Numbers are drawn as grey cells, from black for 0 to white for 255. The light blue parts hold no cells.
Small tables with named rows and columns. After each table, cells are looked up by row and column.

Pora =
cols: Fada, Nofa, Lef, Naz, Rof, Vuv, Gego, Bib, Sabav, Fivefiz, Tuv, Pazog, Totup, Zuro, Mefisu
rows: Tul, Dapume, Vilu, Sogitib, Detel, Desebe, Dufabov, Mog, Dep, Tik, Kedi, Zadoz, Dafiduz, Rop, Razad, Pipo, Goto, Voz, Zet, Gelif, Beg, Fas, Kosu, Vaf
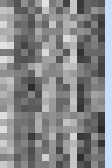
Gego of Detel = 134
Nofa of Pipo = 173
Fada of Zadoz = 179
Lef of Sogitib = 102
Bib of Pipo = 152
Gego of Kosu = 208
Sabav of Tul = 147
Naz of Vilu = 119
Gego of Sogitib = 102
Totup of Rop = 121
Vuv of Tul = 160
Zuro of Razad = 147
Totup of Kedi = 116
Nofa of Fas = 186
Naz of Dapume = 87
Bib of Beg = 151
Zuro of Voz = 106
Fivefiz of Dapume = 138

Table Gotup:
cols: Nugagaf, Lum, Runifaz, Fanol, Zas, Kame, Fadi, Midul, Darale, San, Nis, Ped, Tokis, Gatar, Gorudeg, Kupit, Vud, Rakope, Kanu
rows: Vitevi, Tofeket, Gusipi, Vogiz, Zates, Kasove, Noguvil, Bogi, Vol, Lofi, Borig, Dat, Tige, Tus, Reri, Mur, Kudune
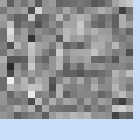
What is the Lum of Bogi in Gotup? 160
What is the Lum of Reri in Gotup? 119
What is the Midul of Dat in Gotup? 91
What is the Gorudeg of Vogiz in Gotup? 99
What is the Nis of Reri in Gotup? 157
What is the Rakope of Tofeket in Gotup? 64
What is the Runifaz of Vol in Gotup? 88
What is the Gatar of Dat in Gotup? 154
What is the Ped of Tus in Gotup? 136
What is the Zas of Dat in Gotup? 126
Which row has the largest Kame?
Tofeket

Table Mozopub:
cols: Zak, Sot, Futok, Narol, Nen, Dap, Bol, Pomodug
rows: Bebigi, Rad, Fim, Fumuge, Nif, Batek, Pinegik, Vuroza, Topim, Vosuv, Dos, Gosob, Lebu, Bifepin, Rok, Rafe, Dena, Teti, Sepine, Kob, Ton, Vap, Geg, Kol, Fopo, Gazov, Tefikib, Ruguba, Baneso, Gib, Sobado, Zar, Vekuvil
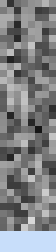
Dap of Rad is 60
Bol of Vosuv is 59
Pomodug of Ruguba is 131
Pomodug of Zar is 94
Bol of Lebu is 121
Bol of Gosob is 163
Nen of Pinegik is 195
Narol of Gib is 164
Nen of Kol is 143
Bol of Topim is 137
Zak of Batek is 106

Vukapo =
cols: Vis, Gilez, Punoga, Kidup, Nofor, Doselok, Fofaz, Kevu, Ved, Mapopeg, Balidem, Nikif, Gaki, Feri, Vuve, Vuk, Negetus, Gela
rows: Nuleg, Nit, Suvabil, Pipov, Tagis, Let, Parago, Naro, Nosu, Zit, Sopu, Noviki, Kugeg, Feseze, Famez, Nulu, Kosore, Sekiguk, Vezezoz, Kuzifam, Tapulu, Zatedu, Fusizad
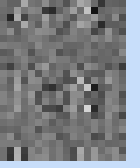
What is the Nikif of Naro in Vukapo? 113
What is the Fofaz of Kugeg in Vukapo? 64
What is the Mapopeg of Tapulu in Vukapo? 97
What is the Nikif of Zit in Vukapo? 79
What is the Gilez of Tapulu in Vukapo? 123
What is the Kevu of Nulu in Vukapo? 73
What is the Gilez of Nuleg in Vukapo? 98
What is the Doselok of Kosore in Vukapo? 111
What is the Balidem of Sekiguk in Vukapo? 119
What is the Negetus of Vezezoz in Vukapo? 114
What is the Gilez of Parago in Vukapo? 120

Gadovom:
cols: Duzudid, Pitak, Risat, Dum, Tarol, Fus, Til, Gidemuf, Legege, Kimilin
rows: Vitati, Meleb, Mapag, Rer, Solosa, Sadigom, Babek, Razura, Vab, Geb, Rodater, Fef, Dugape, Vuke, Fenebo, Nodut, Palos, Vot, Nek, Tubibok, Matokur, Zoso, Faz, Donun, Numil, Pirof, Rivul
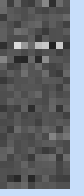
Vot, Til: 86
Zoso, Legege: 96
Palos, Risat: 88
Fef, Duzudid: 57
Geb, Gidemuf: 68
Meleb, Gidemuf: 82
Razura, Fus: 69
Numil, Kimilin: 80
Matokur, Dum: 82
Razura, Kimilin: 77
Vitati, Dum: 67
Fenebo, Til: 75
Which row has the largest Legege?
Babek

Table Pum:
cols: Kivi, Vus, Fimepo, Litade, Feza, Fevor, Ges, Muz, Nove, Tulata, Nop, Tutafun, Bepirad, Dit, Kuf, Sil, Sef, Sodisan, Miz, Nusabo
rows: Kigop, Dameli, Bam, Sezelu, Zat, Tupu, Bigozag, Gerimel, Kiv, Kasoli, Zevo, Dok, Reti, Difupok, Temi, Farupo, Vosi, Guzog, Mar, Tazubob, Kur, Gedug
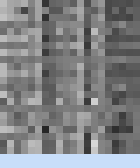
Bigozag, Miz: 113
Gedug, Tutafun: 161
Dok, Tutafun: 157
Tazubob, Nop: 163
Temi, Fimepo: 109
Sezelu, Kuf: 134
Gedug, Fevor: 178
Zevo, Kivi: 185
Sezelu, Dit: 129
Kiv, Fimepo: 128
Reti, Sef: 119
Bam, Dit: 132
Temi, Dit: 207
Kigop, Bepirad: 79

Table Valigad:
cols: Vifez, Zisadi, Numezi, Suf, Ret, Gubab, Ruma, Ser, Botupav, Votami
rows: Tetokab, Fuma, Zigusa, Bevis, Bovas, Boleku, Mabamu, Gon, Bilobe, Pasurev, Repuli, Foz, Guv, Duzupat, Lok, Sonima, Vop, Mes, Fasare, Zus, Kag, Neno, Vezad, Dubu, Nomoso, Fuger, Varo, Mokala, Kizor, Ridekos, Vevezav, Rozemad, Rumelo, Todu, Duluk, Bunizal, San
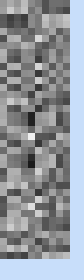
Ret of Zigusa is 138
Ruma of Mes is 153
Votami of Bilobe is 149
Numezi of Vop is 119
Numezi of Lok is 167
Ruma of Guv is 107
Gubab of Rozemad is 128
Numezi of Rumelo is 168
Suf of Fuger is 138
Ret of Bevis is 139
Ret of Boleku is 113
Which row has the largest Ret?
Zus

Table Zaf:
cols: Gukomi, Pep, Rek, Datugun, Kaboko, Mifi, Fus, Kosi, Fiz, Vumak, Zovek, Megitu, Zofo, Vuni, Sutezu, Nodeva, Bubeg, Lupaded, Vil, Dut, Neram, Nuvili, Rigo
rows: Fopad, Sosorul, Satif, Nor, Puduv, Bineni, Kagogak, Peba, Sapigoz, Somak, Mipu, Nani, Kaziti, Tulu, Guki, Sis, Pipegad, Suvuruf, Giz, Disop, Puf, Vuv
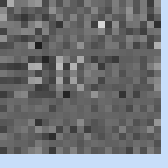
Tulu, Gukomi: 60
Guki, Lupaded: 100
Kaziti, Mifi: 59
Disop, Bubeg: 108
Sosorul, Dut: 84
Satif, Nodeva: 117
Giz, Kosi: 128
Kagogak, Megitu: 145
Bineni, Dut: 111
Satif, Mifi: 99
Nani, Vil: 93
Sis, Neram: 86
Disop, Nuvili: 86
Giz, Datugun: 119

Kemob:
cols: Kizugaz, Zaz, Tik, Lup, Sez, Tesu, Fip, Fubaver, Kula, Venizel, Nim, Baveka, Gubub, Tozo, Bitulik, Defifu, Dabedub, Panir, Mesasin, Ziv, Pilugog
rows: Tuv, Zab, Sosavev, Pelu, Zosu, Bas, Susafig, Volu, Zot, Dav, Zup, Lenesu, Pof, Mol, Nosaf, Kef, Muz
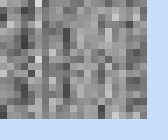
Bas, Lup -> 68
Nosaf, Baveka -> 142
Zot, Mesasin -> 107
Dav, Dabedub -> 113
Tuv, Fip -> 96
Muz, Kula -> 134
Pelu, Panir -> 123
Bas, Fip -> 120
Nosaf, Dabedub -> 152
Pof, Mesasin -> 115
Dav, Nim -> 158
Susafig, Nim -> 123
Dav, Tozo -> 165
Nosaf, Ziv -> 93
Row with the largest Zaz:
Pelu

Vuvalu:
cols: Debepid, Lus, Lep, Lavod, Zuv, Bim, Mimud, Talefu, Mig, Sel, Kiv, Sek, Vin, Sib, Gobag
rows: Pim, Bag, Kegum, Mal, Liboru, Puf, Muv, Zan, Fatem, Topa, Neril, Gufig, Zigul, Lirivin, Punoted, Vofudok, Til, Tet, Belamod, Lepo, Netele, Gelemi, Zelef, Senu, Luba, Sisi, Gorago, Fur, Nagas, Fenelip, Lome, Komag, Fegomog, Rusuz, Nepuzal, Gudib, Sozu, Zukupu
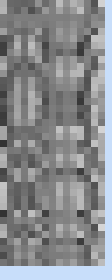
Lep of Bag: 98
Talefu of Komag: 124
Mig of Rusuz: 160
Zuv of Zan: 170
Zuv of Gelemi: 129
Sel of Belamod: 148
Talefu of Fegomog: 127
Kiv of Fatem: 156
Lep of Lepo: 109
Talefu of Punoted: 120
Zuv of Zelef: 92
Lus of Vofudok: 109
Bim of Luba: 141
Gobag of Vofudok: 152
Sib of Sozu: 183
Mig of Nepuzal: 109
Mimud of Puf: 98
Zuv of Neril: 114

